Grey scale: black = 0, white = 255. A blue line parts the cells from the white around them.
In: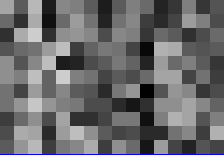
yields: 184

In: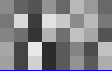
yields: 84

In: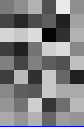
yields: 178

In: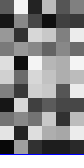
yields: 35

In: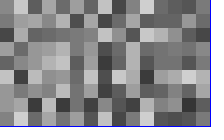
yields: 93

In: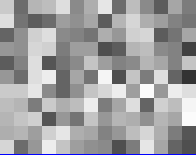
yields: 181

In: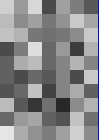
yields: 215
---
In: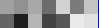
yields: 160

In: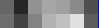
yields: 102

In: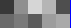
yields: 56

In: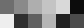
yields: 110

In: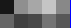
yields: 23

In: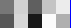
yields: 119

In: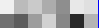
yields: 240

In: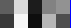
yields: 94
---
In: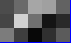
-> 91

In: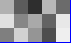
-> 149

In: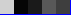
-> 62

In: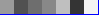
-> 136

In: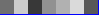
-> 145

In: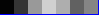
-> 133

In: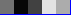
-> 114
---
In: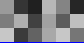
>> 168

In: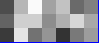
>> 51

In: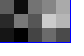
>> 68

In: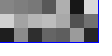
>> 94

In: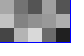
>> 217

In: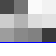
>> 137

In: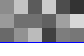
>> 64

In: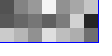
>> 190
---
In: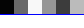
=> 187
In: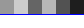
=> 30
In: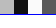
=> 90
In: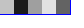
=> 99
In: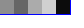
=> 12
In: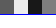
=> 126
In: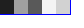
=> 210
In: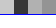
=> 148
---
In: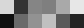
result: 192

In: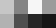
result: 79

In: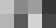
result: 90

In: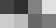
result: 189

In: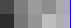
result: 149

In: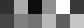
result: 185
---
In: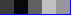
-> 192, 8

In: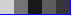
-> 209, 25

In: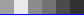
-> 234, 49

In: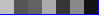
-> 192, 18

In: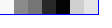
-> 248, 4

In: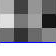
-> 222, 22
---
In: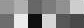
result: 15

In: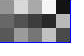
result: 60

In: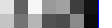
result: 182

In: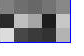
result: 165

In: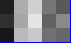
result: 229

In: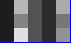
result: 82

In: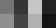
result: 177

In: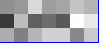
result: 95
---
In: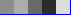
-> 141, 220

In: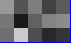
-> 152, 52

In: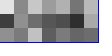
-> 227, 109

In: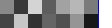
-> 137, 24

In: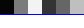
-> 5, 191

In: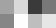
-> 163, 230

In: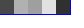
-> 72, 48

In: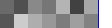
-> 106, 130

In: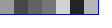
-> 154, 182
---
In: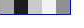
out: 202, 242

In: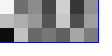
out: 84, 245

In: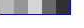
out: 213, 213

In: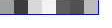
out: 243, 243

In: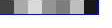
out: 148, 217

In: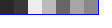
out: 187, 237

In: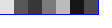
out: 122, 226

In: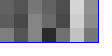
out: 106, 214
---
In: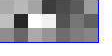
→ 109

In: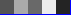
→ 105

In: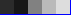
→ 129

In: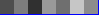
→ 111

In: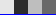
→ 44

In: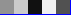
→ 17

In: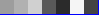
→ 43

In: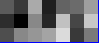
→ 219
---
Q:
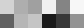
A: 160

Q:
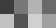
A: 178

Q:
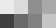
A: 143

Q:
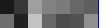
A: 159

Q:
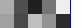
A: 31

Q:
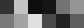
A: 13

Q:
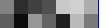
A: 65
